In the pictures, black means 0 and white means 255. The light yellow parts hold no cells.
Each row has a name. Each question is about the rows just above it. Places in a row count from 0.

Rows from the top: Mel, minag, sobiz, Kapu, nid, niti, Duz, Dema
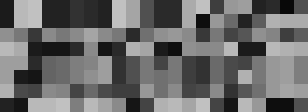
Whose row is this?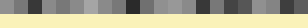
sobiz
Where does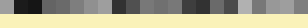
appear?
niti
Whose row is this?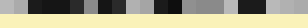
Kapu
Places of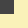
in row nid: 11 17
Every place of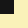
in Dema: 1 9 16
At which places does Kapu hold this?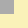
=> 1 21
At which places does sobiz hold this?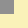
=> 0 11 18

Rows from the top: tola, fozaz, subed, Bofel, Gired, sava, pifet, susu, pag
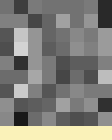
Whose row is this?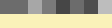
sava
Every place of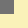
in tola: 0 3 4 5
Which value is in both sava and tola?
[122]
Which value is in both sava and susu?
[122]
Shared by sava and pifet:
[122]
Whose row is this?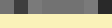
tola

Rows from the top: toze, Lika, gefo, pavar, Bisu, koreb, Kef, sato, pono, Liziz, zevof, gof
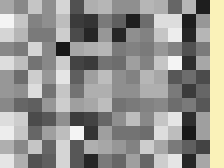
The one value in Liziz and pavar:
[24]
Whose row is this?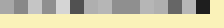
toze
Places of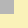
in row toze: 7 10 13
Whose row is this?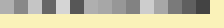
zevof
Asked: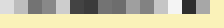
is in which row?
Bisu
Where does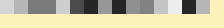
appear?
gefo
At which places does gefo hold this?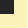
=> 6 8 13

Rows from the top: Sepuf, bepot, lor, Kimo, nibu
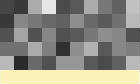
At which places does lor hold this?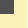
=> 0 2 4 9
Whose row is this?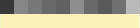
bepot

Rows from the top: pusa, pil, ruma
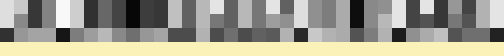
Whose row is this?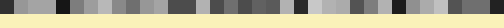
ruma
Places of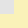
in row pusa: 15 19 28 30 35
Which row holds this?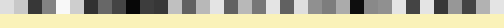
pusa
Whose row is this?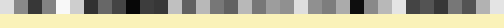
pil
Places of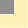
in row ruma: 29

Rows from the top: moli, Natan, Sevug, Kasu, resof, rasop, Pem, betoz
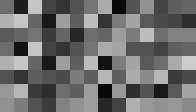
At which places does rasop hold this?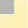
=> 7 11
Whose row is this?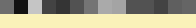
Kasu
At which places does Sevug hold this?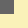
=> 1 4 7
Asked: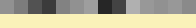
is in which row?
betoz
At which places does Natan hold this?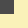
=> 11

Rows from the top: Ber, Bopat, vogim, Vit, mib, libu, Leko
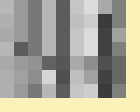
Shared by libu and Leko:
[175]
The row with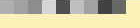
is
libu

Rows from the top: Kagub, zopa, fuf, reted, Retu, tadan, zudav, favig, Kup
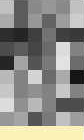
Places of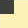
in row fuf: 2 4
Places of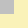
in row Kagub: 0 5
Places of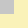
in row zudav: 0 4
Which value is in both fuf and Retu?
[37]
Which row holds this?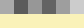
zopa

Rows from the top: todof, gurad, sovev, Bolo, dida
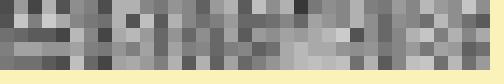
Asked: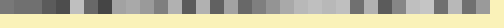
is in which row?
dida
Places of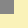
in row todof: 10 13 24 29
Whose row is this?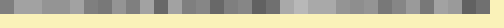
Bolo

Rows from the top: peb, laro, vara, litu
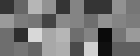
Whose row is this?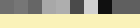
litu
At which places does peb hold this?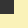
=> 0 4 6 7
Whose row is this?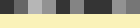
peb
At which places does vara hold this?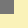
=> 8

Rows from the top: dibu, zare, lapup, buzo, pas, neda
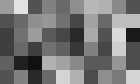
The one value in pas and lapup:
[90]
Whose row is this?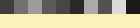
lapup
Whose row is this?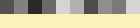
neda
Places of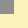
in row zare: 2

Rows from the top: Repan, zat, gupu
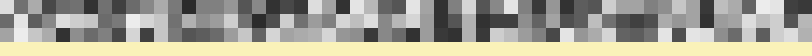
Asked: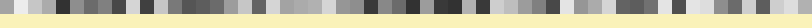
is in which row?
gupu
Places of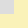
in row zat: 4 26 53
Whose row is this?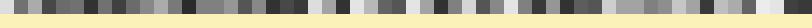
Repan
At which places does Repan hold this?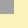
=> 23 30 44 45 49

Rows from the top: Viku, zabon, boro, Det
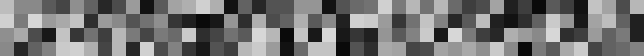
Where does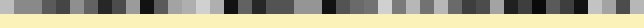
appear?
Viku
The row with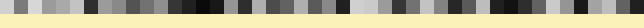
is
zabon
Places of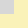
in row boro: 18 23 32 39

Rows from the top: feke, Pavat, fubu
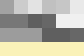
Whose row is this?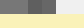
Pavat
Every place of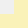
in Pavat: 4 5
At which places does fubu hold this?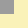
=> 0 1 2
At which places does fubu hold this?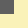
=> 3 4
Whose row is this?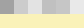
feke

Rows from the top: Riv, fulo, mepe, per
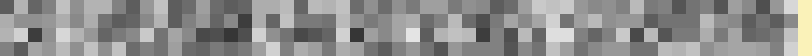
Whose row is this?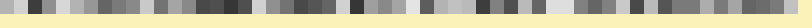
mepe
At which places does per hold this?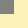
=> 0 10 20 28 33 34 35 55
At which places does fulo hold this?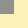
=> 1 2 25 43 51
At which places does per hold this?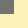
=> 11 26 30 38 41 45 46
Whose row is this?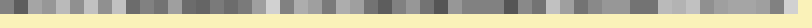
per

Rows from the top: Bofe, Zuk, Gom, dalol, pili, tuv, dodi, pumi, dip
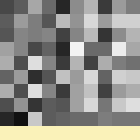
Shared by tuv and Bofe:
[155]
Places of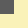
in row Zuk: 0
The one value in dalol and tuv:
[99]
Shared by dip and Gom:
[125]
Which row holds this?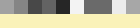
dalol
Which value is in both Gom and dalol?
[133]

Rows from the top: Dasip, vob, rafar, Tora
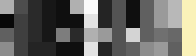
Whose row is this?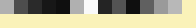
Dasip
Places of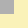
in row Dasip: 0 5
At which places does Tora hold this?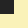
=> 2 3 7
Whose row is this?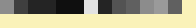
Tora
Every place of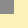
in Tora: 0 10

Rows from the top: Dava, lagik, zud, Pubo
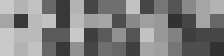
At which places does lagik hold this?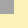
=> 0 7 14
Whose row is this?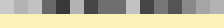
Dava

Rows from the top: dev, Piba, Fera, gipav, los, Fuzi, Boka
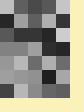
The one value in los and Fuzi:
[151]
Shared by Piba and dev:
[95]

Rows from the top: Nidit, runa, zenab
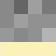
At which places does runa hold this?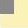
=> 0
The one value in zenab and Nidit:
[137]
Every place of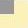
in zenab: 0
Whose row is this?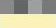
Nidit

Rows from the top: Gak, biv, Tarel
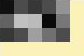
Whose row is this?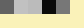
biv
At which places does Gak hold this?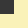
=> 2
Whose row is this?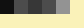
Gak

